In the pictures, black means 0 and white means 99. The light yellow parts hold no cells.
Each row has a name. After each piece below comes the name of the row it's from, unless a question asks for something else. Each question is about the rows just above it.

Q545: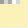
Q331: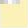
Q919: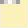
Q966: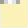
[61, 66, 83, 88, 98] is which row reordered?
Q966
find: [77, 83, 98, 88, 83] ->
Q331
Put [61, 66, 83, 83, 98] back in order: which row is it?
Q545

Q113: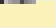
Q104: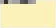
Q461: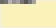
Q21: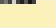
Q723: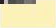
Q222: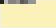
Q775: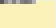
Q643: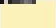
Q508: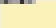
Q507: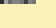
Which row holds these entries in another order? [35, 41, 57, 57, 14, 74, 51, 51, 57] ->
Q222
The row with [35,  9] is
Q21
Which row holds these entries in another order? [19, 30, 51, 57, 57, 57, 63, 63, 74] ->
Q113
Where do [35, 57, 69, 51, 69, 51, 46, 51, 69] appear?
Q775
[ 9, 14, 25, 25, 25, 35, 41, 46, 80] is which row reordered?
Q643
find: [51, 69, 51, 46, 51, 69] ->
Q775
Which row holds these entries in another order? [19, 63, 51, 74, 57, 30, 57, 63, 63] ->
Q508

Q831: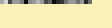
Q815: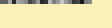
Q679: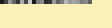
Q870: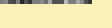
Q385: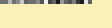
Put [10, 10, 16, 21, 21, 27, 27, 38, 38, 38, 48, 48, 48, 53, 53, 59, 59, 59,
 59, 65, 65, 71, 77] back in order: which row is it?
Q679
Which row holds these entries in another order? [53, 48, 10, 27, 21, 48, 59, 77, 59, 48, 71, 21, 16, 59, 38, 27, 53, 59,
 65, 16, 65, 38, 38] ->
Q815
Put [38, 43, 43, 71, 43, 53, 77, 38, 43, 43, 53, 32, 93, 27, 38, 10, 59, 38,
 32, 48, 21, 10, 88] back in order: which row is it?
Q385
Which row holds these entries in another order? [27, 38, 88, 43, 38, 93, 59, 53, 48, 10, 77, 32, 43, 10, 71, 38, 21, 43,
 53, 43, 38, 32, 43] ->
Q385
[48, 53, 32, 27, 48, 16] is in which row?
Q870
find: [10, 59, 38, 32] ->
Q385

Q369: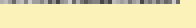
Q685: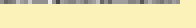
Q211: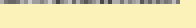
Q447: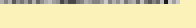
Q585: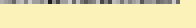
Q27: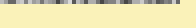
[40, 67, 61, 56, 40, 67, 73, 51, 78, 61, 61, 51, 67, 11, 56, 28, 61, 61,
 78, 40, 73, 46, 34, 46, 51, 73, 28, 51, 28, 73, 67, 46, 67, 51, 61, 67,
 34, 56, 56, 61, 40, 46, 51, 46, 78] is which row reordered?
Q585
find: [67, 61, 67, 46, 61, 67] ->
Q369
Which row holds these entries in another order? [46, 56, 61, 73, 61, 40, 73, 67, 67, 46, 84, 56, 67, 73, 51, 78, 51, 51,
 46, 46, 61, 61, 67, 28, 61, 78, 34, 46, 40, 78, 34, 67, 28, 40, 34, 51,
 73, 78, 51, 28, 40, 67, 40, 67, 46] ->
Q27
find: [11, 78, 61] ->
Q447
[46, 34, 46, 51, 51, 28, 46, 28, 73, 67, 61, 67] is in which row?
Q369

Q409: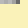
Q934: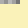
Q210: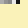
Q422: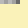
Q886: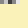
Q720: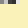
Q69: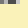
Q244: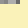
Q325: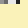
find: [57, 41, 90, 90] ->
Q325
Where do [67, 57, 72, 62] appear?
Q934
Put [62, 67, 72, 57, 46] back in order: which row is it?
Q934
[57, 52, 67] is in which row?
Q244

